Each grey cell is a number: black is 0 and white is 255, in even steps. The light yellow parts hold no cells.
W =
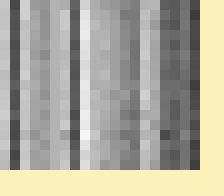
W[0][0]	198
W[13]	[194, 73, 182, 148, 162, 179, 160, 75, 246, 198, 160, 146, 117, 119, 180, 174, 74, 92, 129, 88]
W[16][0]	185
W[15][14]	189
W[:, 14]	[180, 191, 186, 195, 198, 202, 193, 196, 194, 207, 195, 172, 192, 180, 198, 189, 188]
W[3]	[200, 84, 195, 165, 147, 179, 192, 94, 235, 179, 178, 162, 139, 125, 195, 171, 108, 104, 112, 72]
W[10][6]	192
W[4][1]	77
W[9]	[197, 82, 199, 166, 146, 179, 185, 92, 229, 186, 170, 151, 154, 121, 207, 165, 115, 106, 114, 73]
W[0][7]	98
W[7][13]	117
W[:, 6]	[174, 200, 201, 192, 191, 183, 188, 196, 190, 185, 192, 188, 201, 160, 181, 190, 199]
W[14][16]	112
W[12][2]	198
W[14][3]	165
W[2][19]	72
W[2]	[194, 80, 192, 170, 147, 179, 201, 93, 231, 186, 174, 162, 136, 126, 186, 156, 96, 86, 118, 72]
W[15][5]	179
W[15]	[190, 70, 197, 157, 163, 179, 190, 101, 211, 188, 171, 153, 134, 125, 189, 169, 100, 87, 113, 74]
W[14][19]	65
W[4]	[192, 77, 193, 161, 155, 179, 191, 83, 225, 179, 184, 160, 138, 116, 198, 164, 107, 88, 112, 69]
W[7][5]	179
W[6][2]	199
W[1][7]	88
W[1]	[194, 82, 206, 164, 145, 179, 200, 88, 227, 177, 171, 158, 122, 123, 191, 168, 108, 91, 116, 60]
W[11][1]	95
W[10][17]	92
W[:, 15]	[182, 168, 156, 171, 164, 165, 167, 166, 174, 165, 170, 172, 155, 174, 169, 169, 156]
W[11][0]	205
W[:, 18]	[111, 116, 118, 112, 112, 122, 115, 110, 104, 114, 114, 113, 113, 129, 114, 113, 116]
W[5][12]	145
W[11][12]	123
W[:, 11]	[151, 158, 162, 162, 160, 159, 159, 160, 166, 151, 161, 157, 155, 146, 151, 153, 156]

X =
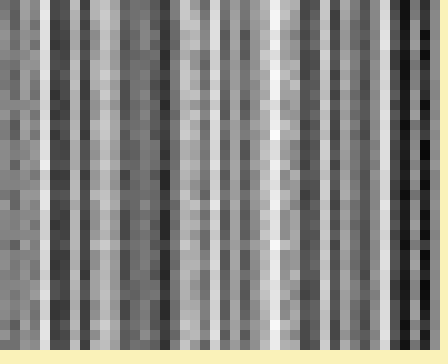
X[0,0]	114
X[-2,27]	235
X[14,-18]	187
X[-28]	[123, 95, 157, 129, 227, 67, 88, 182, 70, 176, 204, 170, 101, 111, 123, 90, 66, 120, 198, 177, 114, 219, 110, 156, 116, 153, 168, 249, 188, 158, 68, 93, 194, 65, 162, 115, 83, 137, 216, 80, 17, 127, 58, 141]
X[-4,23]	166
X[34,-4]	18
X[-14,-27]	113
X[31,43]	136
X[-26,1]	105
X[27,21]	202
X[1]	[124, 93, 159, 132, 232, 72, 83, 177, 77, 179, 202, 171, 103, 112, 119, 94, 67, 125, 200, 177, 117, 218, 112, 159, 117, 156, 175, 245, 193, 155, 71, 94, 198, 62, 164, 119, 86, 135, 216, 77, 17, 121, 55, 136]
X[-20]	[138, 126, 132, 152, 223, 71, 69, 170, 80, 145, 186, 154, 89, 96, 120, 112, 51, 109, 174, 161, 118, 211, 97, 162, 84, 146, 193, 221, 154, 138, 75, 87, 205, 89, 155, 115, 91, 135, 221, 65, 29, 142, 9, 139]
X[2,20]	130
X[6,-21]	151
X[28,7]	180
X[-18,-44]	131
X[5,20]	112
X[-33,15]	85
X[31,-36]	63
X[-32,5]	64
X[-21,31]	84
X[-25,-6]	216
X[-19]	[140, 98, 151, 141, 237, 76, 80, 168, 84, 164, 201, 168, 104, 102, 123, 109, 71, 110, 189, 176, 125, 223, 106, 165, 101, 159, 176, 239, 183, 129, 66, 96, 199, 68, 151, 119, 90, 124, 223, 74, 24, 130, 35, 149]
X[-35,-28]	57
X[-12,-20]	93
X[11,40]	28
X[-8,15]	81
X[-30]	[133, 126, 136, 152, 218, 74, 68, 176, 80, 154, 186, 152, 91, 100, 107, 111, 45, 115, 172, 147, 112, 206, 98, 156, 90, 146, 200, 220, 158, 145, 71, 79, 208, 87, 161, 124, 91, 131, 212, 56, 22, 130, 14, 140]
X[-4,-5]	79
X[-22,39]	81
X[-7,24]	90
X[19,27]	234
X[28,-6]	213
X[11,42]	35
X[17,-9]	111
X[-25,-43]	134
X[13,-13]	96
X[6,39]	58

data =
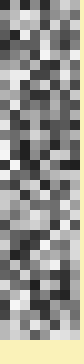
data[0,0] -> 35
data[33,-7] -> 209
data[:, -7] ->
[175, 188, 207, 37, 102, 128, 168, 235, 232, 166, 233, 60, 73, 107, 109, 71, 245, 101, 62, 194, 149, 112, 182, 97, 97, 35, 194, 87, 116, 185, 246, 185, 217, 209]
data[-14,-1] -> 157
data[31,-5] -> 145
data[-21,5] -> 80
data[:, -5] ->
[137, 214, 188, 93, 94, 59, 184, 65, 145, 48, 122, 171, 172, 211, 153, 139, 37, 65, 212, 159, 103, 228, 208, 52, 66, 209, 136, 96, 31, 80, 46, 145, 230, 92]
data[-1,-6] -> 192
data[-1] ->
[184, 209, 192, 92, 150, 230, 224, 208]
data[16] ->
[52, 245, 59, 37, 196, 111, 38, 31]
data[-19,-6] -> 33
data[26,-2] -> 86
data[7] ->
[210, 235, 236, 65, 68, 130, 234, 142]
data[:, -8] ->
[35, 159, 107, 90, 42, 87, 153, 210, 133, 179, 99, 165, 229, 124, 239, 245, 52, 239, 102, 200, 202, 167, 71, 150, 208, 139, 86, 99, 218, 126, 58, 69, 183, 184]
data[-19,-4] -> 54
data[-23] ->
[165, 60, 160, 171, 125, 155, 91, 178]
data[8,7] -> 70
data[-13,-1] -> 219
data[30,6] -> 115
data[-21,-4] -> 171
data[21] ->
[167, 112, 166, 228, 192, 109, 138, 219]
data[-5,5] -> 50
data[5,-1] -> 239
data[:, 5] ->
[151, 143, 214, 117, 111, 178, 47, 130, 62, 163, 177, 155, 83, 80, 38, 209, 111, 183, 148, 88, 110, 109, 55, 224, 125, 175, 240, 61, 175, 50, 159, 134, 69, 230]
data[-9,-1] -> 217
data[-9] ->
[139, 35, 57, 209, 154, 175, 143, 217]

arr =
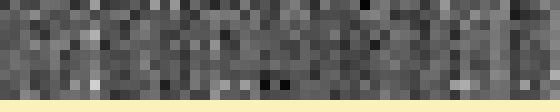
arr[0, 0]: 53
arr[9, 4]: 67
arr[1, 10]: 91
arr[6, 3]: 91
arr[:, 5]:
[107, 75, 96, 93, 129, 119, 117, 100, 92, 94]
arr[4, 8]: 116
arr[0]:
[53, 108, 72, 68, 110, 107, 98, 46, 75, 156, 51, 64, 69, 93, 61, 154, 65, 150, 43, 104, 70, 39, 84, 54, 120, 64, 84, 57, 102, 124, 86, 45, 119, 81, 86, 108, 4, 106, 119, 83, 109, 99, 53, 90, 150, 82, 93, 81, 104, 85, 135, 42, 71, 92, 131, 108]
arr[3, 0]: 83
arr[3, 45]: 42
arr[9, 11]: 48
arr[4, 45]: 104
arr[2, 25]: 114
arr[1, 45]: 101
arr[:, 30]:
[86, 126, 101, 78, 98, 98, 99, 82, 100, 96]
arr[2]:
[89, 81, 91, 54, 72, 96, 77, 90, 84, 122, 86, 78, 49, 94, 124, 93, 84, 87, 58, 91, 83, 117, 82, 106, 98, 114, 59, 83, 102, 80, 101, 79, 90, 92, 72, 55, 82, 87, 107, 94, 100, 61, 44, 101, 87, 66, 131, 89, 71, 123, 104, 95, 81, 86, 100, 133]
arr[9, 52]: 74
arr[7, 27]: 62
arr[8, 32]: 92
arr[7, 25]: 79
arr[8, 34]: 92
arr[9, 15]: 111
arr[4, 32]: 74
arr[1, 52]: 46
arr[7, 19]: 116
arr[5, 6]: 54
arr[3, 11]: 86
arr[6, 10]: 78
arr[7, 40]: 79
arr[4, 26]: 94
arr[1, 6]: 81
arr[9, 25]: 118
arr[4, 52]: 102
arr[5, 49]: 126
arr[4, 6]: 125

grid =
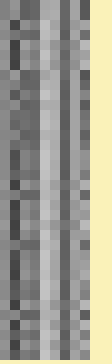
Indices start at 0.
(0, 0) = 128
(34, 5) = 152
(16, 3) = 116
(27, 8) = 170
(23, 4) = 194
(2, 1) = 70
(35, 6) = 94
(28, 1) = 85
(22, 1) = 65
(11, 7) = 165
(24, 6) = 95
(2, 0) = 144
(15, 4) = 195
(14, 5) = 172
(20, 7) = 151
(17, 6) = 92
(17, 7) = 164
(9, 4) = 194
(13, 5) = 174
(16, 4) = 195
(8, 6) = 97
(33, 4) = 193
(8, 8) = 102
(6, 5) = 149
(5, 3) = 124
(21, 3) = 120
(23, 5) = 163
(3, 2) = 106
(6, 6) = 111
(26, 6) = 100
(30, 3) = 136
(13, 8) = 98
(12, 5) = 179
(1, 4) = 170
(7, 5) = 174
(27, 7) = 150
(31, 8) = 94
